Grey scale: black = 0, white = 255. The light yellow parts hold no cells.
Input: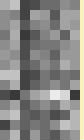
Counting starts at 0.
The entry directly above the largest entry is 141
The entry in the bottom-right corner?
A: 153
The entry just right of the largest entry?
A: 215
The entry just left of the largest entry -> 182
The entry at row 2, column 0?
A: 141
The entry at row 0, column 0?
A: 173
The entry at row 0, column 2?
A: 67
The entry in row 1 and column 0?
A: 141
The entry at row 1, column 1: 130
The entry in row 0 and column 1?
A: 194
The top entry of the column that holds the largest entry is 108
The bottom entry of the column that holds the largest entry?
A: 88
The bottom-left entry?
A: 130
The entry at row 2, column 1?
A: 163
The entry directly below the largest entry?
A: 118
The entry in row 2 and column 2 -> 88
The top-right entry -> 130

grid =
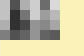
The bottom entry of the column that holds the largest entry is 90
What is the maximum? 217
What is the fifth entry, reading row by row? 108
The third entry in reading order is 175
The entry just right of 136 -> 166
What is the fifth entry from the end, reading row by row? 81
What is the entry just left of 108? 206

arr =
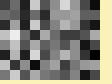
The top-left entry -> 61
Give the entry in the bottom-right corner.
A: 72
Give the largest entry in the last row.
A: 202
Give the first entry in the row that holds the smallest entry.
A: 31
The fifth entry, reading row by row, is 83
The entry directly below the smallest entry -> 161
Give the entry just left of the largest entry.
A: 193
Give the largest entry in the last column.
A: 170
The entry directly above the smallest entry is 72
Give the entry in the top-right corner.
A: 12
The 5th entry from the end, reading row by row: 107
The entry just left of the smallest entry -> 51
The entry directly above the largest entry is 161
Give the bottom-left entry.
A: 119
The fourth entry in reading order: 202
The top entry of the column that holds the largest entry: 107
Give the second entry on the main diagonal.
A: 95
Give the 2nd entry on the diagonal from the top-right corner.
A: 95
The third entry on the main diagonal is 31
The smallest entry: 2
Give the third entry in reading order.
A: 31

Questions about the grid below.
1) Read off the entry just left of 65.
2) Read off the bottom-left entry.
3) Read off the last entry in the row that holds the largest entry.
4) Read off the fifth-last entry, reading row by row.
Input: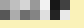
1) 23
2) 87
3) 65
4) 110

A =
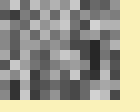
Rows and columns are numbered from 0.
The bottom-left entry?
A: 136
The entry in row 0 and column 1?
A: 200
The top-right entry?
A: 147
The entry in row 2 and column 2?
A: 105
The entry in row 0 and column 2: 105
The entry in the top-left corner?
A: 136
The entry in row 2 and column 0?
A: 178
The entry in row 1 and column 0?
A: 84
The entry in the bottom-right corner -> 72
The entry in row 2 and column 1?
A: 125

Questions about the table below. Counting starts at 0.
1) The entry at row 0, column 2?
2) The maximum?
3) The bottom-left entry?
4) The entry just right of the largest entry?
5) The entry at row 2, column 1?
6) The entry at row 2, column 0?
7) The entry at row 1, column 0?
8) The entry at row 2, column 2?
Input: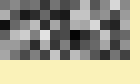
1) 104
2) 226
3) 166
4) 65
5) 104
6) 15
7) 175
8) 137

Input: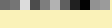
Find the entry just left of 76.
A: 220
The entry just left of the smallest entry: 32

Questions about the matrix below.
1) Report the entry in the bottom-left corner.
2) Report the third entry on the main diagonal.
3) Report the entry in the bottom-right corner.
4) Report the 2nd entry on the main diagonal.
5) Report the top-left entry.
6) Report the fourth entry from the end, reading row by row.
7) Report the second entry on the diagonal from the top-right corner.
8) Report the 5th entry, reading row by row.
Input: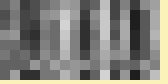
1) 98
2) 69
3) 190
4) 119
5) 98
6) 150
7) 89
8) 108
